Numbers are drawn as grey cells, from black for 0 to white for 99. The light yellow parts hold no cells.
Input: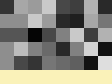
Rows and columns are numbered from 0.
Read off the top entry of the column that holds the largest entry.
16
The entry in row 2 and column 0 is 33
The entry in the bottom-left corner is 55
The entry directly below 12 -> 78
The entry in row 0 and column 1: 65
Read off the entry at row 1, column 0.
55
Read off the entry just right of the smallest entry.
28
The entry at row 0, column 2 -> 60
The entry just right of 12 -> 65
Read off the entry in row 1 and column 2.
78
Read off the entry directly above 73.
33
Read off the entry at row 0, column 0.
20

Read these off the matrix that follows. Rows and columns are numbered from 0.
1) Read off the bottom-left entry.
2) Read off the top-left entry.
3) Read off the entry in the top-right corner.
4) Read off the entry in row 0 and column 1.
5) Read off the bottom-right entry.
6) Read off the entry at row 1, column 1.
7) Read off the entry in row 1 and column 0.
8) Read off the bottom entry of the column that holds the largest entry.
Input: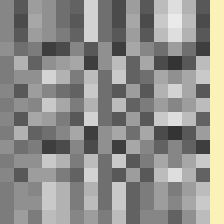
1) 48
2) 52
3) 34
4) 34
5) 73
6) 29
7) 52
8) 38

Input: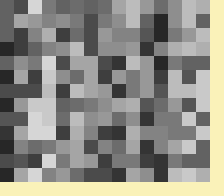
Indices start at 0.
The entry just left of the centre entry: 64
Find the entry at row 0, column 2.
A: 83
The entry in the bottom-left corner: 15
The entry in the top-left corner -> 38
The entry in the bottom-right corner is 68
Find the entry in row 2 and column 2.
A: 51
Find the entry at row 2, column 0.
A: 38
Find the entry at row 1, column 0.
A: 38
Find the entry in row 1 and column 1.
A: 64
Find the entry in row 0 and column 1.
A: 29
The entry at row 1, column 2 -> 59
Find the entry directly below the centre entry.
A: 55
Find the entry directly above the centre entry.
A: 24

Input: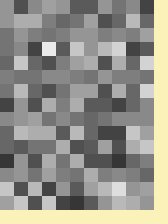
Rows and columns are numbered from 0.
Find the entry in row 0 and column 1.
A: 31
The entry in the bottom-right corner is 58
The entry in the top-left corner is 58
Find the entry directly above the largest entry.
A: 45
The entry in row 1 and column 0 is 58
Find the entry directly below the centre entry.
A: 45
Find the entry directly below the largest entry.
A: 31
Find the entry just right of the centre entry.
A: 35
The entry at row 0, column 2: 53
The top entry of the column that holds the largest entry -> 62
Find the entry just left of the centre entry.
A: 49
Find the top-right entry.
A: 26
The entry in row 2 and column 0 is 45
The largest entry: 91
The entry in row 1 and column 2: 67
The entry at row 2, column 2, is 49
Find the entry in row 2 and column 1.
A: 58
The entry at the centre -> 67
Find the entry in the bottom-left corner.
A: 62
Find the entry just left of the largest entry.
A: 26
